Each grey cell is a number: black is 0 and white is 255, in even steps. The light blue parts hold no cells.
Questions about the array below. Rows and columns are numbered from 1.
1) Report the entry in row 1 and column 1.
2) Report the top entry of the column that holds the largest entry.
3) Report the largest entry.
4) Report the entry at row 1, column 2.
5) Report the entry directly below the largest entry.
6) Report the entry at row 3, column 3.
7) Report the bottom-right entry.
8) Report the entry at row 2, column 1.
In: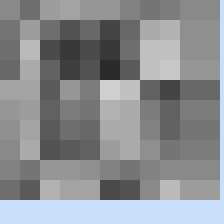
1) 137
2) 150
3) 207
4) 111
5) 178
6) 75
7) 156
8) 117

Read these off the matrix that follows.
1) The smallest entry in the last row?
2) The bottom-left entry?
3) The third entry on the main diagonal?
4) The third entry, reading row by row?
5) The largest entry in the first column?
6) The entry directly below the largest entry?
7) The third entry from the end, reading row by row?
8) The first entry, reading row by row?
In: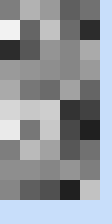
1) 32
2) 134
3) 148
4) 154
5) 242
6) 44
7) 80
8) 126

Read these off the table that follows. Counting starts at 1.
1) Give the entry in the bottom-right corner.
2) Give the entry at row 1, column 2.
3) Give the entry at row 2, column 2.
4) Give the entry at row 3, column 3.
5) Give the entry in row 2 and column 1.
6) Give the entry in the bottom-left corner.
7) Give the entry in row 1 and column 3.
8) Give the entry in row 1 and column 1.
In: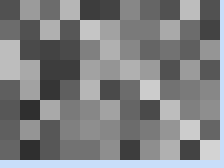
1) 211
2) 155
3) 81
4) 67
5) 108
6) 101
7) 108
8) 81

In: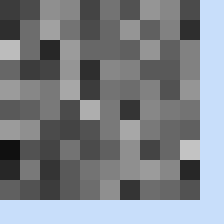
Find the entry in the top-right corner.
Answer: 75
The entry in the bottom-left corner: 96
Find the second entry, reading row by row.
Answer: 75
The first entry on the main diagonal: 60
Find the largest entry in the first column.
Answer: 188
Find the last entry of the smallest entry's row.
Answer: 195
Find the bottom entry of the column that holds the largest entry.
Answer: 82
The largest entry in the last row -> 143
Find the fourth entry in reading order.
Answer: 135
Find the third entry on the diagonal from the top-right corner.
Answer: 149
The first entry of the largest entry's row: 16
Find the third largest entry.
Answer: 174
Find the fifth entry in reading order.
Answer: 68
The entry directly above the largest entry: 96
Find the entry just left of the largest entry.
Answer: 103
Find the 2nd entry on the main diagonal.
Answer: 109
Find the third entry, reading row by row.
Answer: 143
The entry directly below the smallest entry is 39
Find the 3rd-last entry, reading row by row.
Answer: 109
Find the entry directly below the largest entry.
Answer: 39
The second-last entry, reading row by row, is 103

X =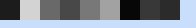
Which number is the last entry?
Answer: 43
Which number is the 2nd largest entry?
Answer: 162
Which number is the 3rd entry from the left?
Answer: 105

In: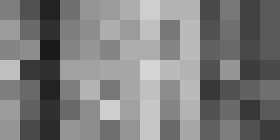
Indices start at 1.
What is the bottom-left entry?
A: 149
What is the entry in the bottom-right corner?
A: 61
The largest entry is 212
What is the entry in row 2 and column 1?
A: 155
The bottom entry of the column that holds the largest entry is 198
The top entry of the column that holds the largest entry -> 206
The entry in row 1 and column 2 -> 81
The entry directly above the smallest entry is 48
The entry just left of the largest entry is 167
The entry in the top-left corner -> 126
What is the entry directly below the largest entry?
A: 192
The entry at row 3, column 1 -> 133
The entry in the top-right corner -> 89
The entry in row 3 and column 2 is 141
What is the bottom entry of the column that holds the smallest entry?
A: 42
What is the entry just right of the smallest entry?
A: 133
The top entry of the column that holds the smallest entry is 34
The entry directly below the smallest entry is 48
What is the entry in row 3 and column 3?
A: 26
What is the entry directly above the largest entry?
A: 173
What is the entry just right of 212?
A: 186

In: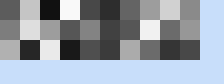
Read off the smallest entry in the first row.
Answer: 17
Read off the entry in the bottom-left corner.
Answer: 177
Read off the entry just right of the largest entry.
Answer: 72
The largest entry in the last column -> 151
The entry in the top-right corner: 138
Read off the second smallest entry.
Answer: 25
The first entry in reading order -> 92
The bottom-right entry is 72
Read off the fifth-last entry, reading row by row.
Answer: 59
